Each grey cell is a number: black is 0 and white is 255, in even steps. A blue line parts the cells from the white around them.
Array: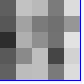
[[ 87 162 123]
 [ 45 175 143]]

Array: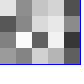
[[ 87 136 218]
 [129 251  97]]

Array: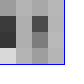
[[ 59 175  75]
 [ 54 175 125]]

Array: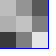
[[175 194 127]
 [ 58 127 229]]

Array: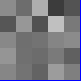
[[ 86 151  81]
 [136 111 115]]

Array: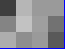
[[132 194 159]
 [173 142 154]]
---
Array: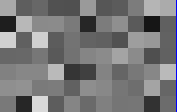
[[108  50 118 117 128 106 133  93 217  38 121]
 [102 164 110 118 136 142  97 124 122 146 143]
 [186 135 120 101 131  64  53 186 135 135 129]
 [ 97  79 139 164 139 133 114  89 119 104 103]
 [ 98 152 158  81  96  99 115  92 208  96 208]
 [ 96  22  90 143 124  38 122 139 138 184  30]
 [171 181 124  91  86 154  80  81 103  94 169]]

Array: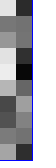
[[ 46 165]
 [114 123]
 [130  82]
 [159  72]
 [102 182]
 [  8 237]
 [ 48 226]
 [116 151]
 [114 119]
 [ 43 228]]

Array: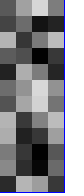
[[ 56 157 181  42]
 [106   7  45 137]
 [ 87   1  55 123]
 [159  55  33 173]
 [188 130  57 180]
 [116 210 166  83]
 [146 216 147 109]
 [ 37 124 174  34]
 [ 56   2  79  92]
 [188 122  54 180]
 [ 35  19 108  68]
 [125 214 161  89]]

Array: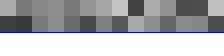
[[ 77 134 139 102 142 169  88 128  73 107 141 122  57  63]
 [192  77  75 146 172  65 196 166 149 120 142 135 120 171]]

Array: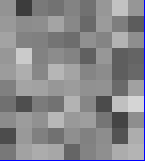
[[180 172 143 131 101 167 172 162 120]
 [173  83 141 129 143 113 128 153  76]
 [142  68 117 158 153 184 145 156 140]
 [213 192  75 134 179 114 123  78 112]
 [161 106 146 145 156 151 162 164 128]
 [104  94 140 133 164 182 135 174 156]
 [100  94 151  96 131 140 130 203 151]
 [142 179 132 144 109 116 128 130 163]
 [ 92 126 155 105 136 164 142 140 153]
 [150 194 151 113 131 114 121  60 147]]

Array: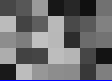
[[127  56 139 141 151 189  25]
 [ 19  70 181 189  69  66 173]
 [115 108  44 184 192 126 141]
 [129  90  73 185  94  67 187]
 [113  16  39  23 154  87  71]]

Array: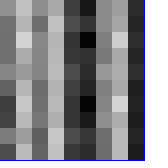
[[ 27 185 108  44  56 192 100 187  77]
 [ 37 185 110  55  75 198  95 156 124]
 [ 29 173 143  26  53 174 119 185  66]
 [ 35 212 133   5  53 185 112 198  62]
 [ 31 168 128  36  63 179 108 182  98]
 [ 47 173 152  44  76 186 133 153 134]
 [ 36 168 120  50  55 184 134 171 112]
 [ 45 204 126   3  52 181 136 211 111]
 [ 36 166 138  51  77 192 110 181 113]
 [ 44 158 138  23  62 168 142 193 144]]

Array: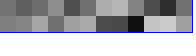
[[159 203 195  16  72  75 170 159 112 166 133 127]
 [113  45  77 131 182 173 111  78 142 108  95 114]]
